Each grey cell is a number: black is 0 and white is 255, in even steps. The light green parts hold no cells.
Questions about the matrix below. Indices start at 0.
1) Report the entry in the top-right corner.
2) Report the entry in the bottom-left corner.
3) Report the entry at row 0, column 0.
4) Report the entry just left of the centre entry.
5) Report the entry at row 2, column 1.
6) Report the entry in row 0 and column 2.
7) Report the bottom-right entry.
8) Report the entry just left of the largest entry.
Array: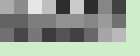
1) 65
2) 112
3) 172
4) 126
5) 71
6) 231
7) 185
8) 140

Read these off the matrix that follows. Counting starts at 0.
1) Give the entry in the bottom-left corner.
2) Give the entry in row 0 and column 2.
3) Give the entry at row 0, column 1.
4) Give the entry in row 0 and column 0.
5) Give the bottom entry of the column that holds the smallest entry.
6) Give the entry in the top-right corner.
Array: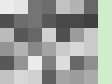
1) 194
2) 116
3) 229
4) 236
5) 171
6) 103

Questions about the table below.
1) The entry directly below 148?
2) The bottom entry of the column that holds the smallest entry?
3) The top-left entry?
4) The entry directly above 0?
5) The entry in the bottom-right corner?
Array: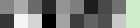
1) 163
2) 0
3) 134
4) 41
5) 199

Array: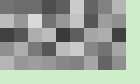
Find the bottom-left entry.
181
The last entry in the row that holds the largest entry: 143
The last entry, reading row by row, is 143
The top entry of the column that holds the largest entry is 108
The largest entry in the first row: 203
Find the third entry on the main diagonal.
173
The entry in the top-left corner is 115
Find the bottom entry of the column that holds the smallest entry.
135
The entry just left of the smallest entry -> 188
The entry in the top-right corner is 181
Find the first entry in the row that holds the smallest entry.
64
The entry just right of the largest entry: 115
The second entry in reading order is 108

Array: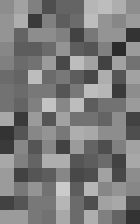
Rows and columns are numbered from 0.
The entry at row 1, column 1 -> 174
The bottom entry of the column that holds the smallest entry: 100
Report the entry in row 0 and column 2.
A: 128
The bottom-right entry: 51
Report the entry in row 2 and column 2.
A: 141
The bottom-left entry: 155
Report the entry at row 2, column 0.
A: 148
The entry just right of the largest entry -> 93
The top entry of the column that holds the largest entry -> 100
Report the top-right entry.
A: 141
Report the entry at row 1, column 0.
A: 148
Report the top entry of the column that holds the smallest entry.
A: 174
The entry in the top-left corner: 141
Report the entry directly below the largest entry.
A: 182
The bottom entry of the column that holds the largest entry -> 168
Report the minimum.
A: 43
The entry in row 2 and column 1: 100
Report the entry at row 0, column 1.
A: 162
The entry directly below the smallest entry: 162
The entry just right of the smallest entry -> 155
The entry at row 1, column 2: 58

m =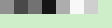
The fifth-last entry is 114
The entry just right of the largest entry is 207
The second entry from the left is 73

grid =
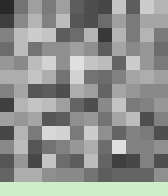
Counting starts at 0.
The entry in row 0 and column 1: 115
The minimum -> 41
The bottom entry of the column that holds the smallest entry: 100
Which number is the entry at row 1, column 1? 137
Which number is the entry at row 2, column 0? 129
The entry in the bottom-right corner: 143
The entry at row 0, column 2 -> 159
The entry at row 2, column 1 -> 188
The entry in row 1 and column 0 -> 63
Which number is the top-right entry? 180
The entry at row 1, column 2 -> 180

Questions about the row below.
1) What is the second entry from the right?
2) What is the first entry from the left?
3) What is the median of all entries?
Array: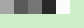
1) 40
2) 167
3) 117

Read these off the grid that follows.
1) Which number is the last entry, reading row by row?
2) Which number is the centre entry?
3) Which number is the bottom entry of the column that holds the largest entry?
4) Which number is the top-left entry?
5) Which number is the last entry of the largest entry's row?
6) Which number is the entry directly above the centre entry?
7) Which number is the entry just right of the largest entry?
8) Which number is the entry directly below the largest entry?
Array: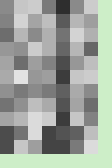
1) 219
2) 158
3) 198
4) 138
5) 204
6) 130
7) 151
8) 122
